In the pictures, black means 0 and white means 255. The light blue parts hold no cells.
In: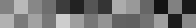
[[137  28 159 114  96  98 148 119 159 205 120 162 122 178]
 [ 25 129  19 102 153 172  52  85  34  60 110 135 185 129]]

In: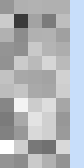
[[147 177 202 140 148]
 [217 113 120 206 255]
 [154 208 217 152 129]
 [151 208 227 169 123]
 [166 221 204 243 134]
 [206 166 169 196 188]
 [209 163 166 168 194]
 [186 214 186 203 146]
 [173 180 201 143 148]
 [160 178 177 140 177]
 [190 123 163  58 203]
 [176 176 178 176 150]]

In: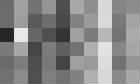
[[167 138 215 176 129 113 127  80 139 113]
 [149 114 220 153 159  68 120  78 126 107]
 [165 134 226 175 115  95 124  69 167 122]
 [170 116 183 124 160  52  80 103 231  38]
 [163 122 217 155 130  73 110  91 156 108]
 [140 133 216 142 169  79 149 113 160 107]]

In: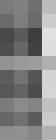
[[176 135 145 142]
 [202  91 113 103]
 [192 132 139 124]
 [213  76  99  87]
 [212  85 115  92]
 [176 157 154 147]
 [221  66 103  78]
 [224  62  90  73]
 [204 106 125 106]
 [188 111 129 123]]

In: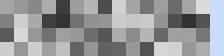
[[172 151 209 213  82 152 101  97 149  99 191 159 205 150 204]
 [118 161 159 104 180 139 173  86 109 152 159 113 150 216  89]
 [ 83  50  78 148 202 198 202 149 145 113  52  63 169 206 128]
 [219 165 107 158 115 164 208  77 181 157  61 172 136 151 166]]

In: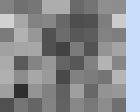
[[111 140 120 135  98 131 101 117  80]
 [151 147 104 159  97 129 148  47 159]
 [181 117 124 129  73 154 167 140 176]
 [133 179 129  87 100 150 132  90 171]
 [164 148  83 123  66  81 167 165 161]
 [125 130  93  88 108  81 151 178 123]
 [203 126  81  78 104 134 130 167 209]
 [141 143 116 105 173 173 118 112 130]]
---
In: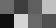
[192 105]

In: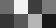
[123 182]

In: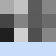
[134  90 207]

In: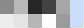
[167 253]

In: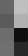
[191  90]

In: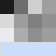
[159 128 172]

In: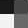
[ 70 242]

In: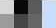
[90 69]
